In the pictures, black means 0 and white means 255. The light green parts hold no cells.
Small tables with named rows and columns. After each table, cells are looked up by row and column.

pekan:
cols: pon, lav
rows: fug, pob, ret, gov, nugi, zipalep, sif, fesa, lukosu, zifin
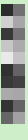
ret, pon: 57
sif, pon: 57
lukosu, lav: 101
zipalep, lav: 100
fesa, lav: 167
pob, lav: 167
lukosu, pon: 51
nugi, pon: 233
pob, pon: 208
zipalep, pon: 49
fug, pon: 44
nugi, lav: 195
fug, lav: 113
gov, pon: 198

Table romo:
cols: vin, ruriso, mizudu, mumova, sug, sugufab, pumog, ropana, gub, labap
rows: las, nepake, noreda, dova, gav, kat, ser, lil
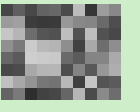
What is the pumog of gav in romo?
91
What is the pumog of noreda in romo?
82
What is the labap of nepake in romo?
78
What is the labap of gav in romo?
170
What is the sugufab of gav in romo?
106
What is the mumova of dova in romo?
184
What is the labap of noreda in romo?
72

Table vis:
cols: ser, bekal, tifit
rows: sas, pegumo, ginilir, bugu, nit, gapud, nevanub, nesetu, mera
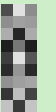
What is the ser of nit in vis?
62
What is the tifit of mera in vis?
195
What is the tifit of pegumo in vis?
155
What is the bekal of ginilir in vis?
38
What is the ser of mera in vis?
194
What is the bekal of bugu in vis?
119
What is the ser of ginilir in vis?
173
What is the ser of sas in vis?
77
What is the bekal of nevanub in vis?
159
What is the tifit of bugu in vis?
30
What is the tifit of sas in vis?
140
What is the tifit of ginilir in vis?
171
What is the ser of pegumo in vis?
142
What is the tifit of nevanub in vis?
165
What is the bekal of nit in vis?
225
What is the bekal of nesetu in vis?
191
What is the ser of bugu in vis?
30
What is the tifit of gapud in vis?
42
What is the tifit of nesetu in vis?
67
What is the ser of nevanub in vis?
145

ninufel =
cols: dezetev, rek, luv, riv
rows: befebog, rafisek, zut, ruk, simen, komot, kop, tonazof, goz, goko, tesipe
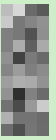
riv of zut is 143
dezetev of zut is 127
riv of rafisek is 145
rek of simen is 66
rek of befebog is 215
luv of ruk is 96
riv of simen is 106
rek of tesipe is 79
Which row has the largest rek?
befebog

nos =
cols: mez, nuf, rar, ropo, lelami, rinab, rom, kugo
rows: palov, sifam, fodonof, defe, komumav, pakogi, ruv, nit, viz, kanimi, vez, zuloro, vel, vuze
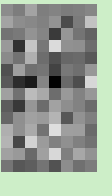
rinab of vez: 159
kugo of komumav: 88
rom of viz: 130
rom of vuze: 112
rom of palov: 127
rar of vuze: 94
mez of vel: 161
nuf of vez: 144
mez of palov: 140
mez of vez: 175
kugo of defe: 109
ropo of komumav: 109
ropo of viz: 108
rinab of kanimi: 87
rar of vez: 170
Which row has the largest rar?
zuloro

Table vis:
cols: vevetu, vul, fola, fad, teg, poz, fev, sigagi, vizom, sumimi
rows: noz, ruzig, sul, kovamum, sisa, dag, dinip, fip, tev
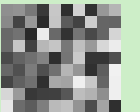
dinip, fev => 239
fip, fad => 63
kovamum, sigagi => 153
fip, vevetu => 214
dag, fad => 79
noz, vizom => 151
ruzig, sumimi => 100
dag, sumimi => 241
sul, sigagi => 73
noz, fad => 57
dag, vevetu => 103
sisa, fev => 202
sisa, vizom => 53
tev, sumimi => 47
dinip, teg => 168
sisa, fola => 112
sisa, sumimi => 79
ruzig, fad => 43

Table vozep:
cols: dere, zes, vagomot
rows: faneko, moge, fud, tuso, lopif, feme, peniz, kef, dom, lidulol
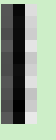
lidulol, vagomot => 232
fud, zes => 11
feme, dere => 76
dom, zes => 0
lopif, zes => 6
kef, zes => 8
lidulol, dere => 89
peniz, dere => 86
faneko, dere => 85
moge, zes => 13
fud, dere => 77
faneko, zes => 8
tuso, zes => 9

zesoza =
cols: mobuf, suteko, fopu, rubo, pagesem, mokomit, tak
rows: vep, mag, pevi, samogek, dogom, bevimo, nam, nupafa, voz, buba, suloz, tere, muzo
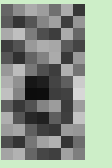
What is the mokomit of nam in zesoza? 95
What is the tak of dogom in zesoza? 154
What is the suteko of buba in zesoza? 85
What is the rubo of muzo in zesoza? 70
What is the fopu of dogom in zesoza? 100
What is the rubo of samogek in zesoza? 173
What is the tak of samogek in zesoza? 68
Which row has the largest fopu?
vep

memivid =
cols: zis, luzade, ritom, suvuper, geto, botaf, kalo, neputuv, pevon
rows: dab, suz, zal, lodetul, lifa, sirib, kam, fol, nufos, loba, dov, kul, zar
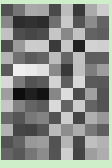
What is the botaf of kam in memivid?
94
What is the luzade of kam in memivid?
122
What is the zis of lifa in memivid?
179
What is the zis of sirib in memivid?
89
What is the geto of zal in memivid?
198
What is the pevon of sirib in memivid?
157
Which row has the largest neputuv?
lodetul

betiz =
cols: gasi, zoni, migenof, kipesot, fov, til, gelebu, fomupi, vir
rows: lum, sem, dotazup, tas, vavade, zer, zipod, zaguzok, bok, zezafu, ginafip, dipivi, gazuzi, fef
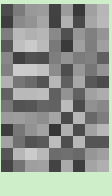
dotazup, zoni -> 185
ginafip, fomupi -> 162
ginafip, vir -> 183
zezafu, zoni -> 157
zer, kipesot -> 193
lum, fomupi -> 160
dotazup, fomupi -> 128
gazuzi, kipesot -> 184
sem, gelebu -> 73
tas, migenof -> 202
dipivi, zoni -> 112
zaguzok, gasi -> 97
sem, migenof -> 147
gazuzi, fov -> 108
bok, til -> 187
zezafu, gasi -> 155
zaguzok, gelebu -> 97

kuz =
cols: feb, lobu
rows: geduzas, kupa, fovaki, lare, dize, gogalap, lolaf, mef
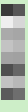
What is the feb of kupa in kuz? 239
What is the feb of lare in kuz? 195
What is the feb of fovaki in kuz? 170
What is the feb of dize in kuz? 163
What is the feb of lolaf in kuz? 194
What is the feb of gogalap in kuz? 79
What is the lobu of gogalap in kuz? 102
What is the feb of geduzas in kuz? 58
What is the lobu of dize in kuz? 161
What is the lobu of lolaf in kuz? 183
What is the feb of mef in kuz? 91
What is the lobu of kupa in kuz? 215
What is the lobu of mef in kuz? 110

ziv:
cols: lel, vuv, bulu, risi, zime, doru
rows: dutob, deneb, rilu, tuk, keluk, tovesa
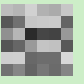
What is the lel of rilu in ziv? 144
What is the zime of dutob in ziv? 171
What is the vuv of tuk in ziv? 102
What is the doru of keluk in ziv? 216
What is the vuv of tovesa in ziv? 134
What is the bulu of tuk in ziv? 154
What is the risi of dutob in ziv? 177
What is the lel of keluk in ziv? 206
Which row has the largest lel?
keluk

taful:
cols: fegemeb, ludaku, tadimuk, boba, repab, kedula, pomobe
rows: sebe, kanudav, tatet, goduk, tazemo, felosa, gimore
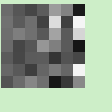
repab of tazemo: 52
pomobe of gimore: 136
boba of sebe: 92
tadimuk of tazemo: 91
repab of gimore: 23
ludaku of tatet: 126
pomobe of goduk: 21
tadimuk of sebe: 70
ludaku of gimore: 107
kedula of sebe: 130
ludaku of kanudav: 91
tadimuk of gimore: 134
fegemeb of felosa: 103
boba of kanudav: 65
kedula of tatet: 90
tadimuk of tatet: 112
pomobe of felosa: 244
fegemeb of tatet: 110
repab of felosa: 122
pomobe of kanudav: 245
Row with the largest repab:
kanudav

